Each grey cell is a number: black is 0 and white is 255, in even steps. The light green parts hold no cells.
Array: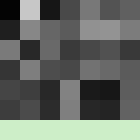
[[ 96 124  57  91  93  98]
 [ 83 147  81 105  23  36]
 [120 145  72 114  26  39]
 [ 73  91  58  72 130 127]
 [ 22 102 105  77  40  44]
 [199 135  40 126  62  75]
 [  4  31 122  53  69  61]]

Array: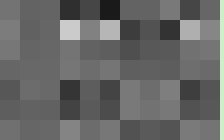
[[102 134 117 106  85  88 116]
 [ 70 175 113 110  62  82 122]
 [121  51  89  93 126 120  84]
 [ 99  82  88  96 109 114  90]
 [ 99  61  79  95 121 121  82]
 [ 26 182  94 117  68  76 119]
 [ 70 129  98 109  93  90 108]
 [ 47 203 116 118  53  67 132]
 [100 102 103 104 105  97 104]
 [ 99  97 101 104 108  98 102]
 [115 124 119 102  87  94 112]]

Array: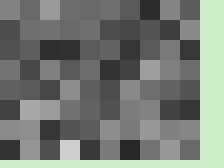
[[ 92 137  55 109  84  54 134 105]
 [133  62 121 128  98  67 129 152]
 [ 44  83  89 158 111 130 151 115]
 [ 89  71  53  66 137 124 121  38]
 [110  76  99  51  76  81 141 122]
 [104 111  91 109  95  98  92  56]
 [109 105  49  89 141 113  84 207]
 [154 113  47 127  70 155  54  80]
 [104 111  94  71  90 168 142 149]
 [131  78  81 115  96  66 138  51]]

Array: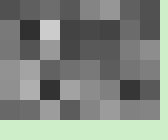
[[ 81  80 141 126  89 132]
 [ 96 107 124 117  54 129]
 [150  68  88  93 128 155]
 [132  72  89 121 140 133]
 [ 88  67  70 112 162  92]
 [109 204 153  98  50 156]
 [ 95  48  84 163 175 108]
 [ 81 121 119 146 144 104]]

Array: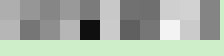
[[132 132]
 [210 203]
 [207 243]
 [111 118]
 [113  96]
 [200 203]
 [123  15]
 [153 182]
 [134 142]
 [150 118]
 [174 182]]

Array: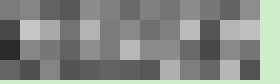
[[141 190 117  82]
 [ 99 181 136 182]
 [120  85  72 103]
 [140 186 105 126]
 [116 128 139 175]
 [128 112 139  87]
 [105 136 184  94]
 [128 124 123  99]
 [140 179 142  93]
 [ 88 114  98  84]
 [ 98 169 120 132]
 [133 197 134  79]
 [123  72  42 100]]

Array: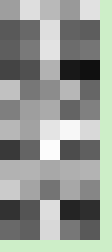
[[225  93 117  16 102 128 217  95 179 134  46  89]
 [153  98 108  24 183 100 247  76 175 167  36 119]
 [185 222 227 178 140 170 228 252 168 116 221 216]
 [222 104 121  80 119 158 162 100 179 164  84  96]
 [158  89  94  68 193 127 183  57 178 203  50 105]]

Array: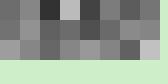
[[117 133 193]
 [ 92 138  97]
 [124 106 132]
 [ 67  80 152]
 [187 108 134]
 [ 50  97 103]
 [134 146 134]
 [109 114 157]]

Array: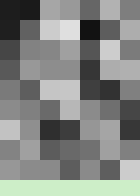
[[126 173 123 176 128  70  55 128 204]
 [178  93 205 173  50 111 165 160  94]
 [102  18  85  54  63 139 150 113 138]
 [153 223 160 141 198 183  61 105  93]
 [166 204 134 141 197 106  47  92 138]
 [ 26  97 130 152  94 128 143 160 139]
 [ 29  31  70  89 122 139 194 131 151]]
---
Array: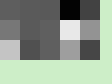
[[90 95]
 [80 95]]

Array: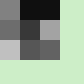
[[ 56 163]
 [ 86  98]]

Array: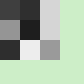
[[ 30 213]
 [237 154]]

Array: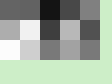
[[241  62]
 [207 121]]

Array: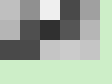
[[ 79  48]
 [ 74 197]]

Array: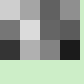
[[219 101]
 [176 131]]

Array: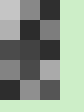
[[ 44 125]
 [ 66  46]]
